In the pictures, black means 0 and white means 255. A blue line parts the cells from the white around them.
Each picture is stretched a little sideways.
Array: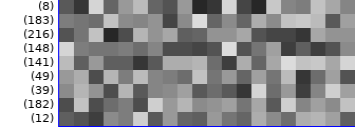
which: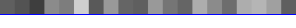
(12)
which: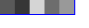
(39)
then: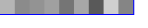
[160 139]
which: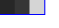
(8)

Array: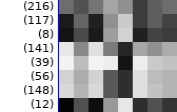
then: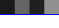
[202  60]
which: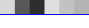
(148)
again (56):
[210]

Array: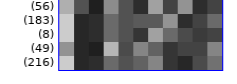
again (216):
[39]
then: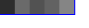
[53 39]
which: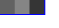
(216)
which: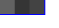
(49)
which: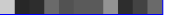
(183)
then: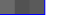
[ 90 147]

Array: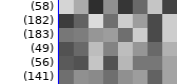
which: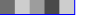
(182)
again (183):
[205]
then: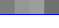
[205  74]
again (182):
[205]

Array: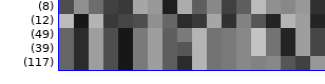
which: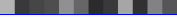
(12)
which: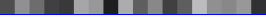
(8)
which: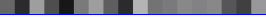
(117)

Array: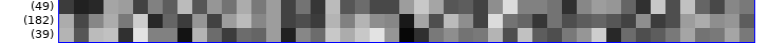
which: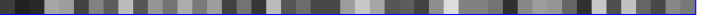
(49)
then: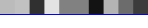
[108 101]
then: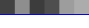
[142 150]
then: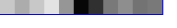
[180  78]

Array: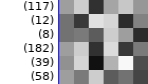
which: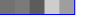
(8)
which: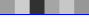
(117)

